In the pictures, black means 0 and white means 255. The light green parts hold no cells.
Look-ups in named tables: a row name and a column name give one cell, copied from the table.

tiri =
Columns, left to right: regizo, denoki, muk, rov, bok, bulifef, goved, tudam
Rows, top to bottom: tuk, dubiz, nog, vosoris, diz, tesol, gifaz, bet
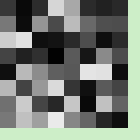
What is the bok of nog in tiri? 42
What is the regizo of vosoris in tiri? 68
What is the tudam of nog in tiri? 43
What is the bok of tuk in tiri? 168
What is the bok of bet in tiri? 134
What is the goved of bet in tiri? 37
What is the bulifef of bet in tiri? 101
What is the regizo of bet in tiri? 120
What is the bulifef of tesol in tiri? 16
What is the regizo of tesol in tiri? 183
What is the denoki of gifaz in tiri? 203
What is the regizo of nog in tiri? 205
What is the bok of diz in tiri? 88
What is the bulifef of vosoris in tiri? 22
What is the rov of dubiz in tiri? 74
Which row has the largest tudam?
gifaz

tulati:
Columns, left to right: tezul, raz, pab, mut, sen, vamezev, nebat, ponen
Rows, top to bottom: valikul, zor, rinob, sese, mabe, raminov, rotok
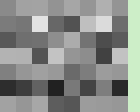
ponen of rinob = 91
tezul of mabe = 128
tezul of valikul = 138
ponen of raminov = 41
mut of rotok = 93
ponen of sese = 194
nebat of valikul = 176
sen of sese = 149
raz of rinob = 111
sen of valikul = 166
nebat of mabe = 156
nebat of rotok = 154
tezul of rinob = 88
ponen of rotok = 151
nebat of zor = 219
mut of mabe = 153
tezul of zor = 123
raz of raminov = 61

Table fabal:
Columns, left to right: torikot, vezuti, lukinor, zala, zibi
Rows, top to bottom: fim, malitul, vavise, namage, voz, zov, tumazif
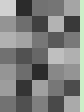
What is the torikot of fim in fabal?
209
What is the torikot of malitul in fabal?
148
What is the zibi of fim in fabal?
165
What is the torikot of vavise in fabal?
177
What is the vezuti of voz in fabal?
109
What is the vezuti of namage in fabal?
81
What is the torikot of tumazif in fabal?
114
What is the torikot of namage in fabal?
113
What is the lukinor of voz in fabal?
43
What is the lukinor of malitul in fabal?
64
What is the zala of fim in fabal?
117
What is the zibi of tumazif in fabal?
170
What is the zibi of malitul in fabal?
57
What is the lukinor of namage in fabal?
103
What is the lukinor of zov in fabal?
160
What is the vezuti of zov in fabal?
52

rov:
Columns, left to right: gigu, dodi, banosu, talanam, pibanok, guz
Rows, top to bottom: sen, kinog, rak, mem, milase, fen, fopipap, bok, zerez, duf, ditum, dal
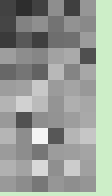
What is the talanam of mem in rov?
162
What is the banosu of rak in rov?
63
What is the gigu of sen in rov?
66
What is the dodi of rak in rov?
88
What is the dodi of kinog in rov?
130
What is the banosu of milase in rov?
98
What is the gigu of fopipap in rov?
180
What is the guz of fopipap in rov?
167
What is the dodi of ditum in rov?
163

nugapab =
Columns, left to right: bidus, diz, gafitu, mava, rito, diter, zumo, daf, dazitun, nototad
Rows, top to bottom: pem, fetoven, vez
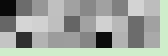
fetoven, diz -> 213
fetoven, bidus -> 102
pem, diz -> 108
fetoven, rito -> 101
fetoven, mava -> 190
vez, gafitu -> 179
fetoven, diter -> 162
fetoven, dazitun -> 108
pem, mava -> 192
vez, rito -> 157
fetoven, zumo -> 209
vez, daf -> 178
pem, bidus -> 9
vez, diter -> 133
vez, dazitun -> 108
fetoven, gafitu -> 209
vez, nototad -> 169
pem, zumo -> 160
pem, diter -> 135

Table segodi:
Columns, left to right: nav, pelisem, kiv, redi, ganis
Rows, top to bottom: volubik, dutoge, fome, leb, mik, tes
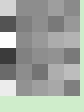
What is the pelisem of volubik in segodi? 140
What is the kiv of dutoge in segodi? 142
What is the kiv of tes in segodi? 159
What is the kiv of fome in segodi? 153
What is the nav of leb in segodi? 59
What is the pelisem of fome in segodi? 139
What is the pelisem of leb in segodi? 129
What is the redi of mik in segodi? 174
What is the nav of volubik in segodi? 212
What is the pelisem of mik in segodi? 140
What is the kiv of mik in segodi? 116
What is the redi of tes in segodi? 168
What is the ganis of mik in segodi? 189
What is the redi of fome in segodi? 172

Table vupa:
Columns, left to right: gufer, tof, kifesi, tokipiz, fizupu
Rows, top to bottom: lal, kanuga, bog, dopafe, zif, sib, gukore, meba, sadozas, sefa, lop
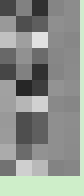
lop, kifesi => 185
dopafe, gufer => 104
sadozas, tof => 78
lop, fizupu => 134
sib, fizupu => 142
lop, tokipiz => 131
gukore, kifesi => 209
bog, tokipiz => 139
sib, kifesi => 61
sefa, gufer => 171
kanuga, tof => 78
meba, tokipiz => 143

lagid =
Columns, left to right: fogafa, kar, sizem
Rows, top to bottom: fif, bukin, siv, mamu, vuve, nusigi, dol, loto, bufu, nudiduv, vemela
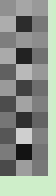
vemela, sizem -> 119
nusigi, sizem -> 110
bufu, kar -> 207
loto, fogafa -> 118
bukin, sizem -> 120
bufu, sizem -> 129
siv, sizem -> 141
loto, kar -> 46
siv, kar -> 151
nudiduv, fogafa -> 123
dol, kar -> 163
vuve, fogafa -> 96
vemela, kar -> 157
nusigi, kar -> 64
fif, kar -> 166

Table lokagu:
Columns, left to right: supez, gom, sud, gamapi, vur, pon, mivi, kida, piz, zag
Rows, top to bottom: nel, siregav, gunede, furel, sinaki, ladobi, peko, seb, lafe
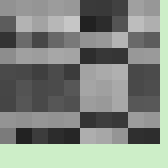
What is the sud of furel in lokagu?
157
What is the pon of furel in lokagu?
45
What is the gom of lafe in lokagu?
34
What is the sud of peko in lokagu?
73
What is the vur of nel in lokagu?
152
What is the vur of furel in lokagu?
164
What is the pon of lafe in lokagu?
174
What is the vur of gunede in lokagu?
121
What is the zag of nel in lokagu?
151
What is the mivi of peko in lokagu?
153
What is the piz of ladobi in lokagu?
73

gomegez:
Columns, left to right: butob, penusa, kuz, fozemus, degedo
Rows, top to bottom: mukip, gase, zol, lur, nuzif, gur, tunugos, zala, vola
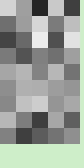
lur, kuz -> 128
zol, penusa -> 105
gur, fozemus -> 157
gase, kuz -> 214
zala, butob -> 183
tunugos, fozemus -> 149
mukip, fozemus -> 201
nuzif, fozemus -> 183
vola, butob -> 129
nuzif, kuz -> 131
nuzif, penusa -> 181
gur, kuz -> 174
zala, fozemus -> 167
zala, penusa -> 125
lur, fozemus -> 112
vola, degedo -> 143
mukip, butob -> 211
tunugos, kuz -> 205
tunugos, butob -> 136
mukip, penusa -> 159
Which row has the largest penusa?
tunugos

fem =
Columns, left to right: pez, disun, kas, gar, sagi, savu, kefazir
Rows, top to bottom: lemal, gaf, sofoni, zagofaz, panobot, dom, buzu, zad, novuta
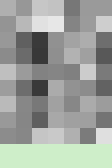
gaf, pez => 148
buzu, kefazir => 156
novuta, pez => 140
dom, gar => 171
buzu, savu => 171
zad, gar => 168
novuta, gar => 201
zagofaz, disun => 107
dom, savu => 140
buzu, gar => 161
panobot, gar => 133
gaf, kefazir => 206
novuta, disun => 135
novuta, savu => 123
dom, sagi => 146
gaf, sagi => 132
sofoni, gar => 145
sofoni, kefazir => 110
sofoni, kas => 58
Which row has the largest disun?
gaf

